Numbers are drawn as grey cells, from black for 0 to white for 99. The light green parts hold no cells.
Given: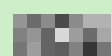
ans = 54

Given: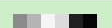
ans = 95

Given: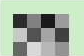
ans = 10

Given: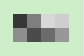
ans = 84

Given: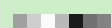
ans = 97

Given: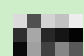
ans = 82

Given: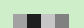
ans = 77

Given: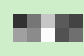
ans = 77

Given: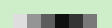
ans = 36
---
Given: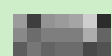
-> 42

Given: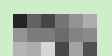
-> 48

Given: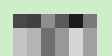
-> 70

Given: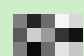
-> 80

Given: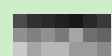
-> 50

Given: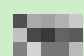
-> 28

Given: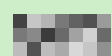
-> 53

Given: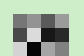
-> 85

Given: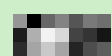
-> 68
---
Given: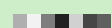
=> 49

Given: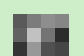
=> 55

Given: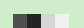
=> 83

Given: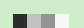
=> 58

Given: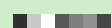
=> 98

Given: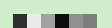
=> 63

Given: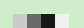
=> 9

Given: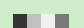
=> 93
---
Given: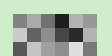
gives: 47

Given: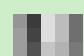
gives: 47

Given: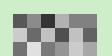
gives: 65

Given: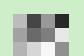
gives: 56

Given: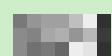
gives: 19

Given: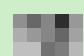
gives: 71

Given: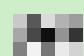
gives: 82

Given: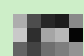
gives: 57

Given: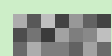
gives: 41
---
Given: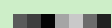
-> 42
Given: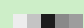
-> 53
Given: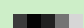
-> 45
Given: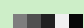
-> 93
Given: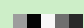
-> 43
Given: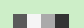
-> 66
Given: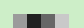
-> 40
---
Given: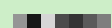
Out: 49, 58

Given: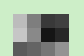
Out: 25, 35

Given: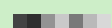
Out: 84, 26

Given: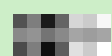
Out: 96, 29

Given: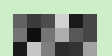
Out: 27, 10

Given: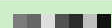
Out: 7, 48

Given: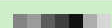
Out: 83, 51
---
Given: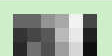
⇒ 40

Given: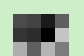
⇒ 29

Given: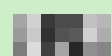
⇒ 64

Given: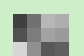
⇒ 25

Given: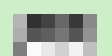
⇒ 70

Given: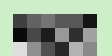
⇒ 25

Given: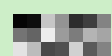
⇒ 2

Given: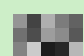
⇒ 58
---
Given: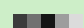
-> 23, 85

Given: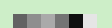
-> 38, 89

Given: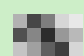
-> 69, 83

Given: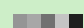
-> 58, 12

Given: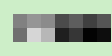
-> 50, 5

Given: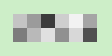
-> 76, 31

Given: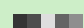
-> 20, 55

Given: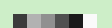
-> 23, 97
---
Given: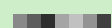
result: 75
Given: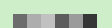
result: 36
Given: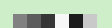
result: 96
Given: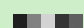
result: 82
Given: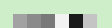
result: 94
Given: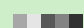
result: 34
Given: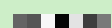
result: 88
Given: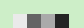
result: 39
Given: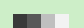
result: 34
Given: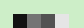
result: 45
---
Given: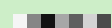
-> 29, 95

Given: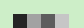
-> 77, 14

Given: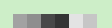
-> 77, 63

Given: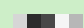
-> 71, 83

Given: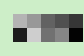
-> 21, 11

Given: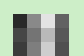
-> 38, 23

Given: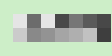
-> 28, 79

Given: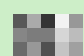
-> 59, 41
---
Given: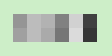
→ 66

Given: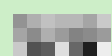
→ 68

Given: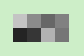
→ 69

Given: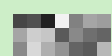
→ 77

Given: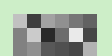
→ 16

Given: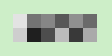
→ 30

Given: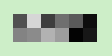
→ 69

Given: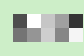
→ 80

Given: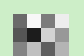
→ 82
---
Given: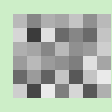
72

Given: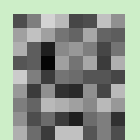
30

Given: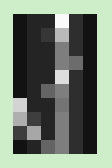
7

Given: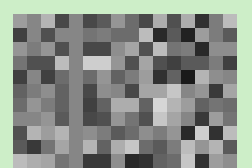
61

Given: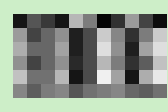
8
